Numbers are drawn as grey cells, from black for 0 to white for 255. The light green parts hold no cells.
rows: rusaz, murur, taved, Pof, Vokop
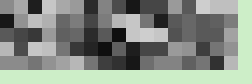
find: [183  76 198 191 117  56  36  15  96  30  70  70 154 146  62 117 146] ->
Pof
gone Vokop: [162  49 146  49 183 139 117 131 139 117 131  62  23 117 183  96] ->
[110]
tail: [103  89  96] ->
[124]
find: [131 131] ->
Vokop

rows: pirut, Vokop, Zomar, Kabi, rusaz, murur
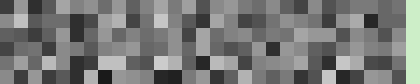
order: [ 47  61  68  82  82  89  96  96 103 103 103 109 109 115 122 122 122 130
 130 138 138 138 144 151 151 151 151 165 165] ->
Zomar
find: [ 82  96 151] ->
Kabi
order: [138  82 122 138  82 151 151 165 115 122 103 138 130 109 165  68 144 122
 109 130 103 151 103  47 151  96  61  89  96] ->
Zomar
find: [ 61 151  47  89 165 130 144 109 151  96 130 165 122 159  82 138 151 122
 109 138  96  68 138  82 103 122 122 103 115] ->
pirut
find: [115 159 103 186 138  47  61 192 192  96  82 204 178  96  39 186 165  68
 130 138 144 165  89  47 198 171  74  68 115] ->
rusaz

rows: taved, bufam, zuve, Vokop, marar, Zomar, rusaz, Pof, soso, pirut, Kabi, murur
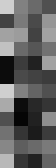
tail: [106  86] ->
[114]
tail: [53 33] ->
[100]
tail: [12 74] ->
[66 60]
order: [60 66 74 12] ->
Zomar
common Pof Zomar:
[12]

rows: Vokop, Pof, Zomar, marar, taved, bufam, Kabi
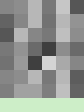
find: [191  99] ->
Kabi
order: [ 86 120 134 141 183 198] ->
Vokop
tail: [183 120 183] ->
[93]
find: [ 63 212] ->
taved

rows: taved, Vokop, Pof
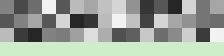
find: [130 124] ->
Pof
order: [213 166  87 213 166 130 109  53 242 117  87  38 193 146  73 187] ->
taved

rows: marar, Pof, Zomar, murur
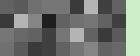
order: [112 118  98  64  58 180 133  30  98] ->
Pof
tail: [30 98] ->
[112 118  98  64]
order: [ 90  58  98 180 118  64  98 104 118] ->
Zomar
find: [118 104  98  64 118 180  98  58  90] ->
Zomar
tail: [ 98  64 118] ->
[180  98  58  90]
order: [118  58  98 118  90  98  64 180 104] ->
Zomar

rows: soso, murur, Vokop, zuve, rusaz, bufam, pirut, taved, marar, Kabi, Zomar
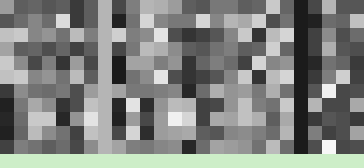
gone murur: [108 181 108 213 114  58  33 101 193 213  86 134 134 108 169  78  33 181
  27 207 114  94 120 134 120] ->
[220]
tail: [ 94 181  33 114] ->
[213 134 120 120 213 134 181 169 207  78 114  27  33 108 101 193]

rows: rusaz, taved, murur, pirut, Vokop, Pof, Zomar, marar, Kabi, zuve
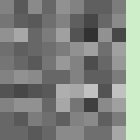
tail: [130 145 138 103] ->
[103 130  95  95 124]
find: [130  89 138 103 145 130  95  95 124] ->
rusaz
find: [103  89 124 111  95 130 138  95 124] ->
Kabi
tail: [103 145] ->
[130  95  95 124]

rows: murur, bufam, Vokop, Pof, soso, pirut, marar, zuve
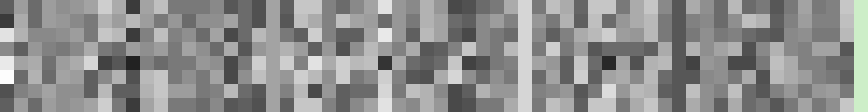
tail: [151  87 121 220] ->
[151 185 178  95  87 191 143 129 191 107  87 129 151 121 151 157 121]
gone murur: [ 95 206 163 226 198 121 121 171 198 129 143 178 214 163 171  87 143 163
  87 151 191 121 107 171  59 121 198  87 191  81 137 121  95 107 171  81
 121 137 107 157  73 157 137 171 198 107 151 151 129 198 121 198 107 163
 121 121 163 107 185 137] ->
[101]
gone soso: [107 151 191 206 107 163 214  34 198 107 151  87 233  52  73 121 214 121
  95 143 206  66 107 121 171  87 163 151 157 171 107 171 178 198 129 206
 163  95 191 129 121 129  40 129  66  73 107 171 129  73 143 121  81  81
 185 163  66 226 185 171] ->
[113]

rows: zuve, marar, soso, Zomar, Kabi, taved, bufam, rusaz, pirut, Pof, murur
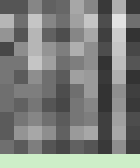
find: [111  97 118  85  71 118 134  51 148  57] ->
rusaz
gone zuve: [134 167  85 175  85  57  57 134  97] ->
[103]
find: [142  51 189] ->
Kabi

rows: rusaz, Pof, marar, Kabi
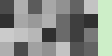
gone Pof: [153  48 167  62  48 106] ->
[175]
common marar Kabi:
[195]
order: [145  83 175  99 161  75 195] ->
Kabi
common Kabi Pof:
[175]
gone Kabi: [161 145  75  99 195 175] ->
[83]
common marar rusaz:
[195]
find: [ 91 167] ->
rusaz

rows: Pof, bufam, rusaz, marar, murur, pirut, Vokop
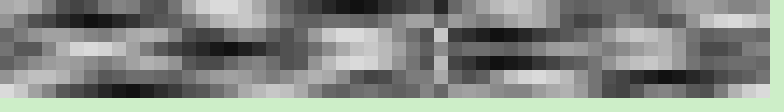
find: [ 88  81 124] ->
Vokop
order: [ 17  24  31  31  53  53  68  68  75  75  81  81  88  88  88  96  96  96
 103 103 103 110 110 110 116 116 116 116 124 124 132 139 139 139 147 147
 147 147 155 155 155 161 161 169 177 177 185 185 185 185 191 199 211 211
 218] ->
murur

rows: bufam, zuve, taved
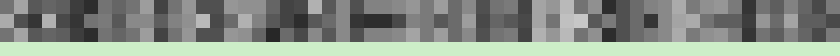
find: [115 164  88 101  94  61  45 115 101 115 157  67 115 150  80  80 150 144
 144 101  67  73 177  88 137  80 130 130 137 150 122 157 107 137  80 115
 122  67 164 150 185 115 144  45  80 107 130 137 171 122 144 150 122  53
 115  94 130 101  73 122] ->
bufam
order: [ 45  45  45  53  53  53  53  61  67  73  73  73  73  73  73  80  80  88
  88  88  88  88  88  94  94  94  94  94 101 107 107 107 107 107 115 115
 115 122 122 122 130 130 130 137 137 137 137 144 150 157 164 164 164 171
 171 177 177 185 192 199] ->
zuve
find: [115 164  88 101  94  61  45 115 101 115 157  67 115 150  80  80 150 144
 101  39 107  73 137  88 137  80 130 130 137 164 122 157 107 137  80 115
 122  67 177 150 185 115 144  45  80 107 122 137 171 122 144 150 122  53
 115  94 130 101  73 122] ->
taved

